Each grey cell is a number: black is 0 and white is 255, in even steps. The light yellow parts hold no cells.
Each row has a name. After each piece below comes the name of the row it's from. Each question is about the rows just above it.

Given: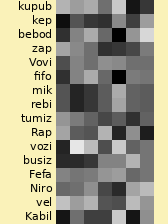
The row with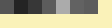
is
mik
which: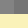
Fefa
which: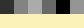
bebod

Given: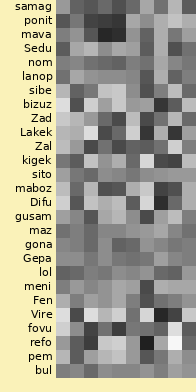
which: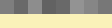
gona
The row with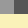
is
pem
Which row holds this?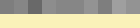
bul
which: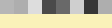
Lakek
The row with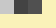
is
maboz
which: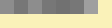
Gepa

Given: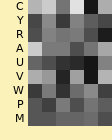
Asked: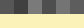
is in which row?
P
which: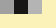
V
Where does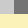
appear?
C
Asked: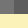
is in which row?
P
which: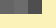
M
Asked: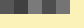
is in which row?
P
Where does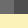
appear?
M

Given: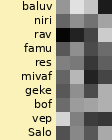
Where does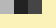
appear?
mivaf
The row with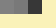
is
res
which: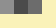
famu

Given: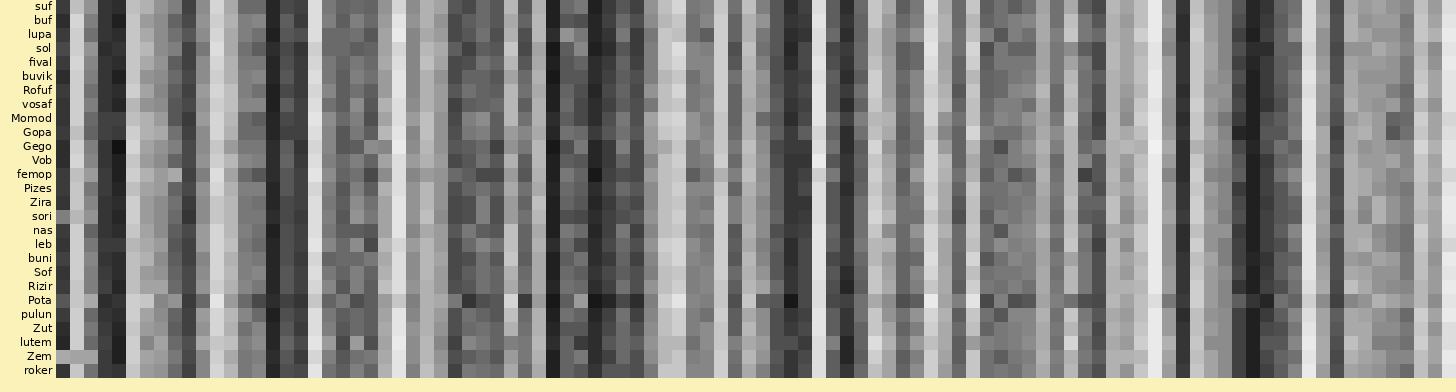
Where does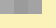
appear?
suf
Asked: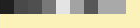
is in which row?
Zut
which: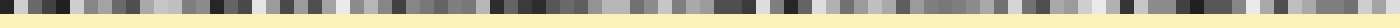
lutem
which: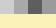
femop
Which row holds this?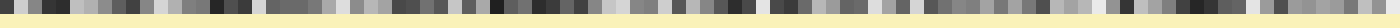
buni
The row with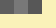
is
femop
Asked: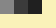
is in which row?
Pizes

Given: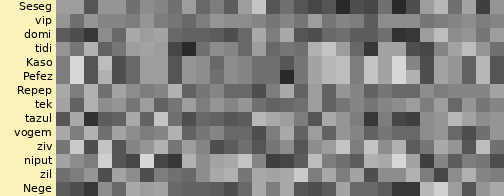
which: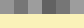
tek
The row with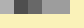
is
Pefez
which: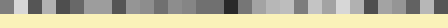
Pefez
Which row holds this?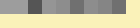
Pefez

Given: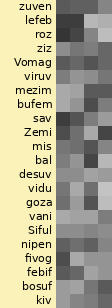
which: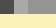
fivog
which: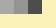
bufem

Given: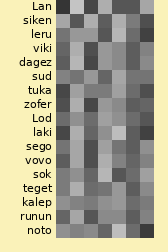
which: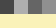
laki
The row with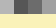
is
sok
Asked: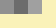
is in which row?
Lod

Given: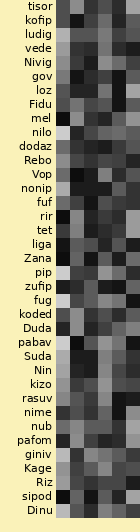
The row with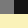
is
gov
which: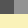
pabav
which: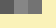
fug

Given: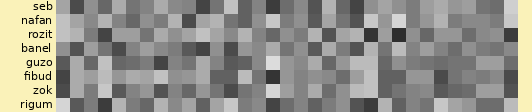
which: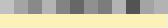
rozit
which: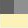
nafan
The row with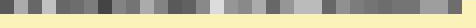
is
guzo

